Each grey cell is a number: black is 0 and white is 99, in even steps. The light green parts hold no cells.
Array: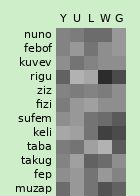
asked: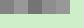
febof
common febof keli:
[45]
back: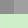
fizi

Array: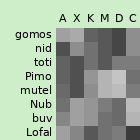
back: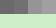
buv
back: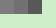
Lofal
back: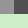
Pimo

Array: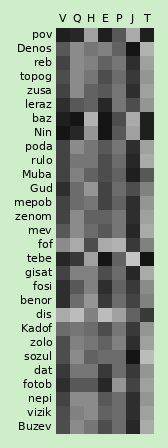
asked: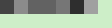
zenom
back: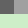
dis
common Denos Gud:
[50]
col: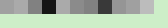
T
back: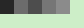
Buzev
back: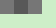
poda

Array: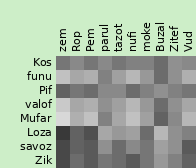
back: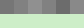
Pif
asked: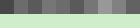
Zik
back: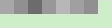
valof

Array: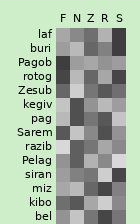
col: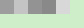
S
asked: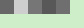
Zesub
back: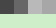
miz
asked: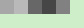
miz

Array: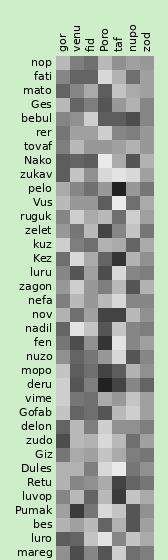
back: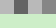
luvop
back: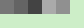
Retu
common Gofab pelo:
[43]
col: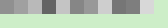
venu
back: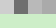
ruguk
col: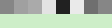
taf
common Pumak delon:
[56]

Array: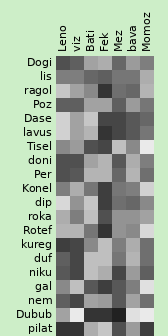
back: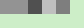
roka
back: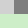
Konel
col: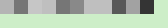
Bati
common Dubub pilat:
[20]
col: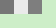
Momoz

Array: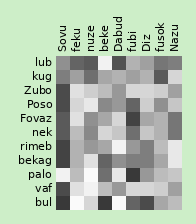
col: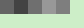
fubi
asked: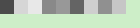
Poso

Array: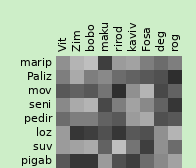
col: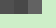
deg
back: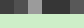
pigab
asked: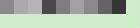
seni
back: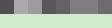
pedir
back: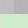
marip

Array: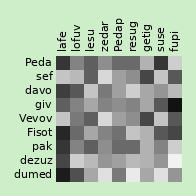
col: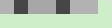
getig
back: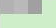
dezuz

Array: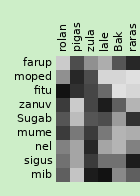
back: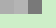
mume
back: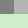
nel

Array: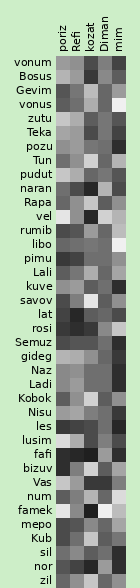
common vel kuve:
[56]
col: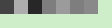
Refi
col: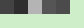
mim
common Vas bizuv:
[49]

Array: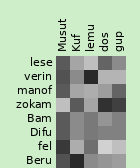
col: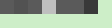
Musut
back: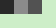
verin
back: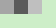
zokam
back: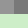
Bam
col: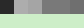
lemu

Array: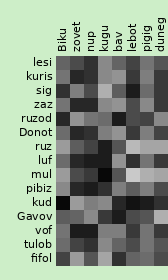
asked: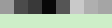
mul
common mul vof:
[22]
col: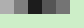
pigig
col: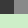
duneg

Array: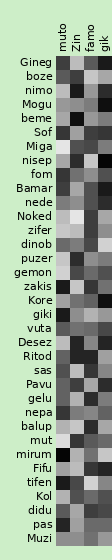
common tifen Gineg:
[10]
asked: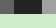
Ritod
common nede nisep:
[17]
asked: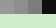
Mogu
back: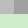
Fifu
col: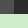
Zin

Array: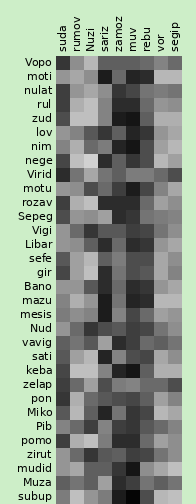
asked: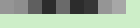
Libar
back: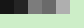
nim
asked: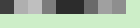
pomo
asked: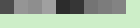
Sepeg
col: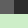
sariz

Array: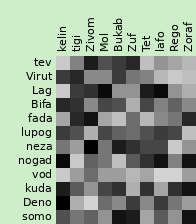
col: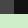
lafo
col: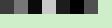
kelin
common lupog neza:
[27]
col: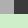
Zuf

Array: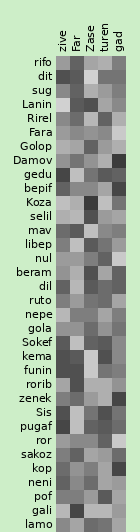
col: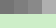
gad
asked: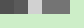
dit
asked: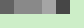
bepif
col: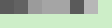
turen
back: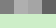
rifo
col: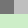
Far
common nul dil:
[38]

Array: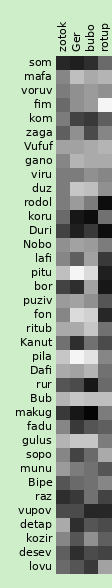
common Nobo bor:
[63]
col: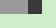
bubo
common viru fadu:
[52]
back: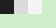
pitu
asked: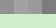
Nobo

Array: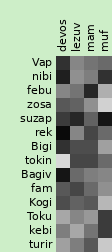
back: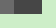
tokin
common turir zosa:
[34]
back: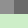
fam

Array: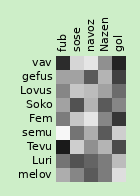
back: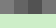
Luri
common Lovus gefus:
[63]
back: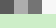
semu
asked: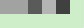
gefus
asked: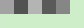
Soko
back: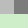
Luri
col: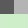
Nazen

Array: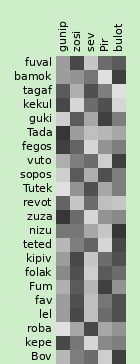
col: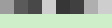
gunip
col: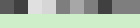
bulot
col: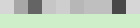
sev
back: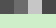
kipiv
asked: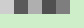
sopos
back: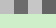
revot

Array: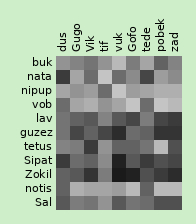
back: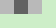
notis
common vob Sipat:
[42]

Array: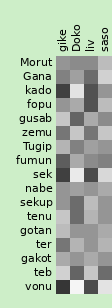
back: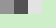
kado
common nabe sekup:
[58]
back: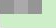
gakot

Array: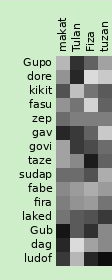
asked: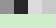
dore
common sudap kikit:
[32]
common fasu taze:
[38]
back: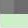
zep
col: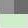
makat
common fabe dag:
[53]
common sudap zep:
[42]

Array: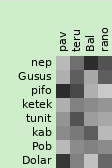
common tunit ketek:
[58]
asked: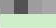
tunit
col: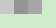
rano

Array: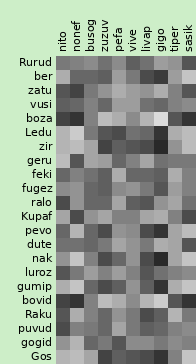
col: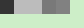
sasik
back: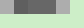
feki
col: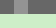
busog
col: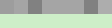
tiper
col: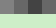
nonef
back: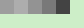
zatu

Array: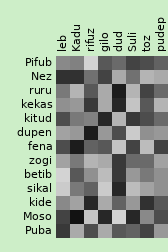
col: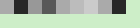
gilo
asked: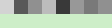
betib
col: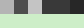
dud

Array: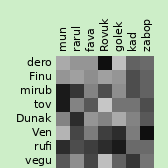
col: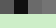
zabop
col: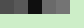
zabop
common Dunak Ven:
[17]
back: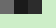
rufi
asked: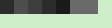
rufi

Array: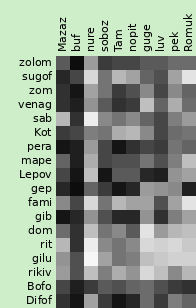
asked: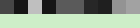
Lepov
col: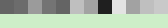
Romuk

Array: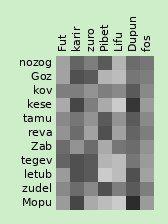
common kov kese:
[49]
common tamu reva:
[57]

